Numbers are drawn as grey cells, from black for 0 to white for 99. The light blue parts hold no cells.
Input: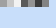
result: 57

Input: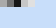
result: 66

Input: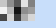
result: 61

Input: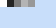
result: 59

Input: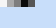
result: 49

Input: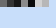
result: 42

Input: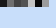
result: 32

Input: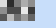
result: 49
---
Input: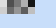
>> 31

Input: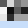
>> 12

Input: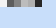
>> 36

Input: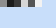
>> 22

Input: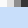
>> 55

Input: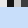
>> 24

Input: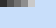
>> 33

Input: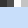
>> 31
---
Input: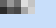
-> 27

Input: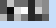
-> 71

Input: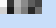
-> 66

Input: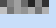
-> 62

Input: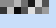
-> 4

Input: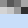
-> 60
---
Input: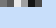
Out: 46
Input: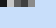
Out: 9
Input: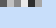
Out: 35
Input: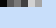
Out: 2
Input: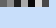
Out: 39
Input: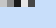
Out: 77
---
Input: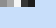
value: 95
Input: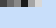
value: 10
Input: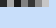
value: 21
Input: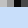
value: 59
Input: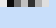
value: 19
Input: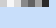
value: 38
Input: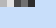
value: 28
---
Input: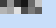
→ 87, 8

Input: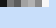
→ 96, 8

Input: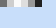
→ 97, 13

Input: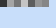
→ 76, 20

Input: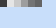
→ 89, 23

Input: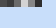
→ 82, 18
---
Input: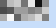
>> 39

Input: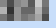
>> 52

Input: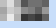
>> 74

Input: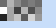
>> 42

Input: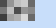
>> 30

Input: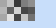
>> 65

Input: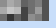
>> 55
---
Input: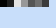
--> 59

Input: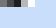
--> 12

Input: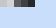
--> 36

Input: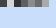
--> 37

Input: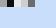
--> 90

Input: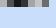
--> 20

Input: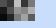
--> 57
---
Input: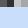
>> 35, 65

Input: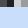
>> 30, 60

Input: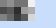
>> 50, 83

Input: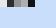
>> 90, 7

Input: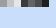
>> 61, 12

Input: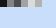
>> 8, 69

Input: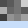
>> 30, 62

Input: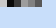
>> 78, 34
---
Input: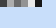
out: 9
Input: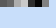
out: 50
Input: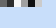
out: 79
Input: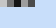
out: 29
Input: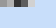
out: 81
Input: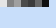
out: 6
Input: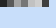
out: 24
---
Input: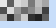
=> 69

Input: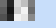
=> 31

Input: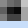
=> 48

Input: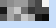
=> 33

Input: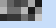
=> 16

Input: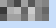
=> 34

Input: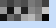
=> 7

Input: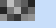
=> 57

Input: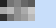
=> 19
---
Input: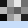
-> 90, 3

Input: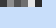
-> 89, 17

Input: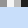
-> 95, 12

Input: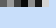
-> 82, 3

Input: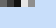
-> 89, 7

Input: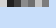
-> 82, 13

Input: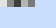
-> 88, 24

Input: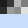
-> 87, 11

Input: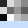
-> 97, 4

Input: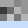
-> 76, 22
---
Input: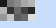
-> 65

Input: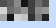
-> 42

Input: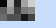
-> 63

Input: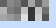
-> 38

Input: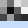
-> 88

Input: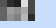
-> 86

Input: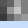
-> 65

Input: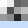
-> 38

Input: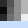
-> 55

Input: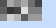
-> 43
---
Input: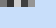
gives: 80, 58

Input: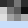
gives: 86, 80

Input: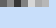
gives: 83, 71

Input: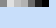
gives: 87, 75

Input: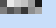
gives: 91, 80

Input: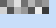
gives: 92, 87
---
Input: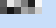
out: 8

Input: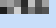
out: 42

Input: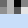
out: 71

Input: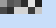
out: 18

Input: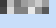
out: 84

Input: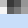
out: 37
